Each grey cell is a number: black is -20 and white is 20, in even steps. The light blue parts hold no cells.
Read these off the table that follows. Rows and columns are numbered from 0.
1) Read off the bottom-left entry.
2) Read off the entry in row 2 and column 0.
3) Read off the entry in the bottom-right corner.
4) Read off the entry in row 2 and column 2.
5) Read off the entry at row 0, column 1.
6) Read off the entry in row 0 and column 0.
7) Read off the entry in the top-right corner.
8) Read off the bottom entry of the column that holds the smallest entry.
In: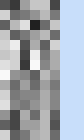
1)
13
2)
-5
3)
-3
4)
15
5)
-11
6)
-7
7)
-9
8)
7

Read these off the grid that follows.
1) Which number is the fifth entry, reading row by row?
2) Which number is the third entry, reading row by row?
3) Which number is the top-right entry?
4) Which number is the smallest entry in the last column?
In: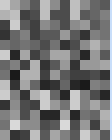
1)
10
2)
0
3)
-6
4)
-14

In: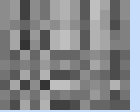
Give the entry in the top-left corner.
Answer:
2
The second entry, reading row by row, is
4
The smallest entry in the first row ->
-10
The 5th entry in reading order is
-2
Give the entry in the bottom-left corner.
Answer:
-2
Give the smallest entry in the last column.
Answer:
-6
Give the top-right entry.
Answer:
2
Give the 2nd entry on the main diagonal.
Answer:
4
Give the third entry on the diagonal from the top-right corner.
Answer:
4
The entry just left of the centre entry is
-4
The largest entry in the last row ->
8
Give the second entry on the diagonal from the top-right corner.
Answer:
-6
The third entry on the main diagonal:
-4

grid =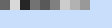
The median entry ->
0
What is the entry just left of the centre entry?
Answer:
-2

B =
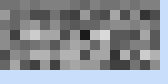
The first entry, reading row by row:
-2
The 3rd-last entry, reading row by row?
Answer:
-2
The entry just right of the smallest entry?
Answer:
10
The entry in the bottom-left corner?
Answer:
-4
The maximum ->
14
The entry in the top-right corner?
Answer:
0
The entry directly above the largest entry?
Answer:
0
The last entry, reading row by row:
2
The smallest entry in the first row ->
-4
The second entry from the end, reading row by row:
-8
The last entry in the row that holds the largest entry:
-6
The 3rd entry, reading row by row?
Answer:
0
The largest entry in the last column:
8
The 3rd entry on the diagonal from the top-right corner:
0
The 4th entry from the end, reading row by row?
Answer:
-10
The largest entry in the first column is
4
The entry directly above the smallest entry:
-4
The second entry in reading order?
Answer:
-2
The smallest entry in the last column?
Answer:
-8
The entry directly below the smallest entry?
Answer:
4
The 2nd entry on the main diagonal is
-4
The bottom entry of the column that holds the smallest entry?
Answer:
4
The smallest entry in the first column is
-8
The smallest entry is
-16

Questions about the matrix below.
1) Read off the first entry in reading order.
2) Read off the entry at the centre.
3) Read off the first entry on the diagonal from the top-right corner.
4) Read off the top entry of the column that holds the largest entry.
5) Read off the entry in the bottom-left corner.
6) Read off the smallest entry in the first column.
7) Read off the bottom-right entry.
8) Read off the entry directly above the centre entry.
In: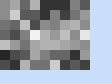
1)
2
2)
8
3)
-6
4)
8
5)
-8
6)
-14
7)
-10
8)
2

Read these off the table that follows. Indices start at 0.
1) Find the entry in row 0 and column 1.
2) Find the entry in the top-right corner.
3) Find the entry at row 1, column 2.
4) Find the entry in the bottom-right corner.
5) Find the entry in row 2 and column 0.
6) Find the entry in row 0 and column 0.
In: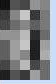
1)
-7
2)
1
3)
11
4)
-3
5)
-9
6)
-17

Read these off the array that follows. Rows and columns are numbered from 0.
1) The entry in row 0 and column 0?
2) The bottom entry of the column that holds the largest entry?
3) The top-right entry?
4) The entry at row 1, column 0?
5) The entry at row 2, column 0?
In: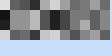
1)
15
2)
13
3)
-3
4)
-17
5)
-15

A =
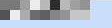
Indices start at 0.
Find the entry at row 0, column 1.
-1
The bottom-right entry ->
11
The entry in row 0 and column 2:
5
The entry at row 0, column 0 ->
-1
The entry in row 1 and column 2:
7

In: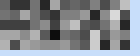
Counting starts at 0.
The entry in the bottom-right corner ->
-12
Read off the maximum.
14
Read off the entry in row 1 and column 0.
-2
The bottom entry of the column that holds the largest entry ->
6
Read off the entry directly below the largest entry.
8
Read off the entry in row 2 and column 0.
-10
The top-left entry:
-4
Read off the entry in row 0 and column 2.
-12
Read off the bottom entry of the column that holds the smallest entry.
2
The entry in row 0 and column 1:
-12
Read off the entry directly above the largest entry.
0
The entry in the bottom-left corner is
8
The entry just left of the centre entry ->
-10
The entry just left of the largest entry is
2
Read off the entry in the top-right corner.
10
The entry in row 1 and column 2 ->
6
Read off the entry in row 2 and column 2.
-10

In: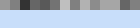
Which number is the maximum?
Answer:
10
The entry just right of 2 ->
6

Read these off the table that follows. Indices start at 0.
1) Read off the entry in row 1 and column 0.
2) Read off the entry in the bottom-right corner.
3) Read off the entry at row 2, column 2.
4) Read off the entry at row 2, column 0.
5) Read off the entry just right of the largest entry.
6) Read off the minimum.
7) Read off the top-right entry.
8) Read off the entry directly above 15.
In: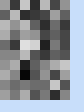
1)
-5
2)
1
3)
9
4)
9
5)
13
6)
-19
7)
3
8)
5

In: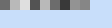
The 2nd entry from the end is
3
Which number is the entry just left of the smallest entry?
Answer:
-3
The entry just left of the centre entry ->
-7

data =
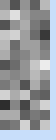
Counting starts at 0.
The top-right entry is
9
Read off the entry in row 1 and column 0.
9
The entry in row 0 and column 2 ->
3
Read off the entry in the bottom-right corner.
11
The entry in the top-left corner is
3
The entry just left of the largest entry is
11
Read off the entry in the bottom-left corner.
-3
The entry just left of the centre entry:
-3
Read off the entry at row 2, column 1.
3
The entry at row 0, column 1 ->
-7
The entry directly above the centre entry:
1
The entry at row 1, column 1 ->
15
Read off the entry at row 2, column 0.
-7
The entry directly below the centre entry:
3
